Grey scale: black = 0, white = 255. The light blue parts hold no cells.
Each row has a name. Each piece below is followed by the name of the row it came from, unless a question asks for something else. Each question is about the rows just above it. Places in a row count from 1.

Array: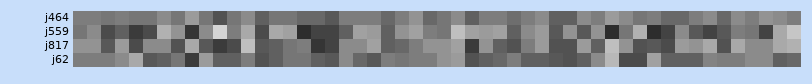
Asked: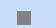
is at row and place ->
j62, 46
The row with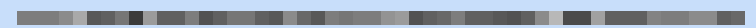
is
j62
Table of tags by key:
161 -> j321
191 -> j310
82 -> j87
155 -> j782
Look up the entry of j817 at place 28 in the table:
j321
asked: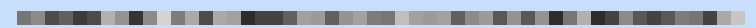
j559
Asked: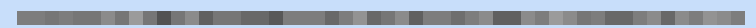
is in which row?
j464
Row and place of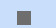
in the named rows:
j464, 32

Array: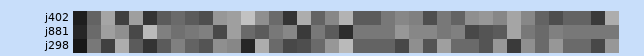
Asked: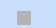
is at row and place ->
j402, 20
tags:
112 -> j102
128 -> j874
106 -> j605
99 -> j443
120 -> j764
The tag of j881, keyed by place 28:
j874
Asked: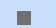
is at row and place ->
j881, 8

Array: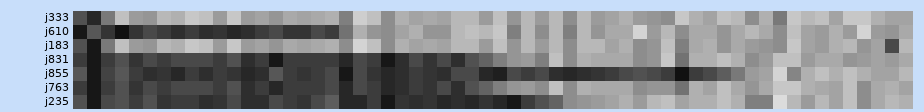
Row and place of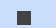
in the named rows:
j855, 3
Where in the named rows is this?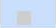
j333, 21
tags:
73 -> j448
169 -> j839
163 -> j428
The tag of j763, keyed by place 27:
j448
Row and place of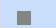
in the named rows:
j855, 52
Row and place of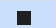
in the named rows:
j855, 31
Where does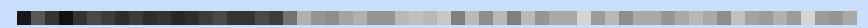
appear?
j610
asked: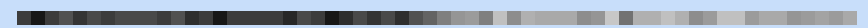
j831

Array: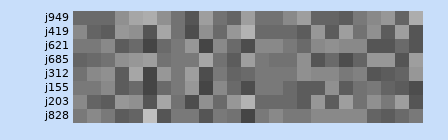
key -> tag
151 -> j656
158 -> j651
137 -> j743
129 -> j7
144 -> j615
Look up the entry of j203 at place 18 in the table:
j656
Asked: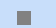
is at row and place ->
j312, 21
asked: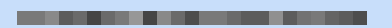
j155

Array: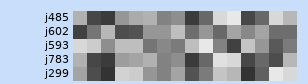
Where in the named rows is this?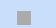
j485, 5
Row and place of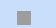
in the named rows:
j783, 4
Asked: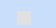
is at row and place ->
j783, 11
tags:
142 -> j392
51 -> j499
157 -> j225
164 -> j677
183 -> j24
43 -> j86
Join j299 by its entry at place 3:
j499
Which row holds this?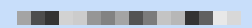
j299

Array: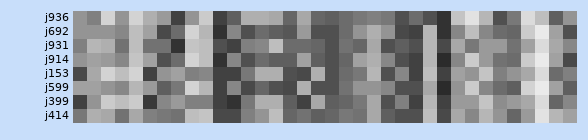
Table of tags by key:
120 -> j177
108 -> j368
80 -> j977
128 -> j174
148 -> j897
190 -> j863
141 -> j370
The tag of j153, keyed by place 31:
j174
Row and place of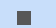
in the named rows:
j692, 16
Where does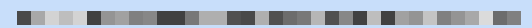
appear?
j153
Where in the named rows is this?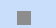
j399, 31
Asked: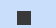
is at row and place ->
j399, 6

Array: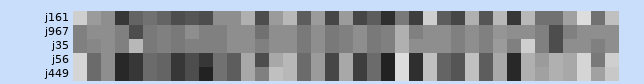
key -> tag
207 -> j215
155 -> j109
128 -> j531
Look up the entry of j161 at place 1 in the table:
j215
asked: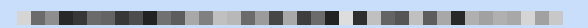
j449
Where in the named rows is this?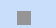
j967, 31
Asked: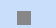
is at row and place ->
j35, 2
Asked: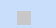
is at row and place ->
j449, 39

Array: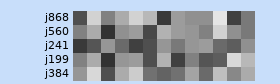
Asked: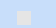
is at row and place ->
j868, 11
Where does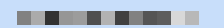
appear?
j199
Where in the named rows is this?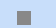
j384, 12
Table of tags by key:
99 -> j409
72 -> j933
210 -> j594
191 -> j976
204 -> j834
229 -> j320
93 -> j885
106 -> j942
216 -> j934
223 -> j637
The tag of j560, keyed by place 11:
j594
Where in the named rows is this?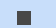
j560, 6

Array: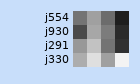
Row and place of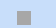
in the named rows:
j930, 2
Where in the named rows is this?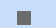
j554, 3

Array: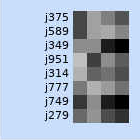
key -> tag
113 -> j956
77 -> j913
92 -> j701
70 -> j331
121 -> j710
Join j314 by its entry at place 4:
j913
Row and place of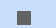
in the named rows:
j314, 2

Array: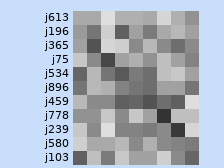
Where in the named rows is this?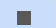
j534, 4
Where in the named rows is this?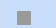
j196, 1

